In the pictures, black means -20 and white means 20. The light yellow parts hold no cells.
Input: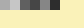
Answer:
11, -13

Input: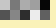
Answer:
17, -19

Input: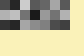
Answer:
12, -16

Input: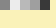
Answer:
17, -11

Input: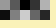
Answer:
12, -20

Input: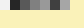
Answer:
18, -14
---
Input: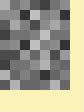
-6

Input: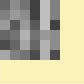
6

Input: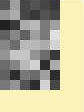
-1

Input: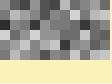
-1

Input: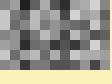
1
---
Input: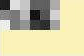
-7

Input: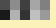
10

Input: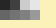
0

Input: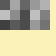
10

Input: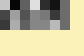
-11

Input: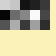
19

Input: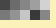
-11

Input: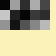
-11
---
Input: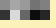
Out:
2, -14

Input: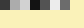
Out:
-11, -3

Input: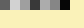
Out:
-5, -19

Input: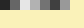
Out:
-14, 4

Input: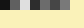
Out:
-17, -1

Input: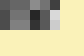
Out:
-6, 12

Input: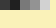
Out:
-11, 13

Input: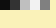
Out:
-18, 0

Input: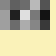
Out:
1, -11
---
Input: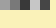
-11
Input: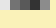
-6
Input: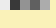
3
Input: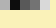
-6
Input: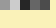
-14
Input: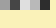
15
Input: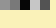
-19
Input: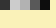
8
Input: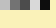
-8
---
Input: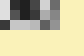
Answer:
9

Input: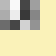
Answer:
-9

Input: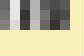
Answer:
-4

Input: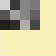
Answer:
-13

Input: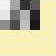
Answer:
-8

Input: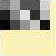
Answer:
3

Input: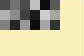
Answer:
-18

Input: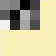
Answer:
-14

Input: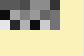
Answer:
-18
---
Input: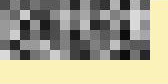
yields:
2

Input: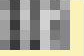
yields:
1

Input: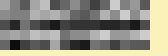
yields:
-8

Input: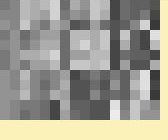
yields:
-11

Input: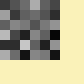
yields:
3

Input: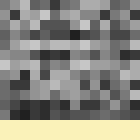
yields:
5
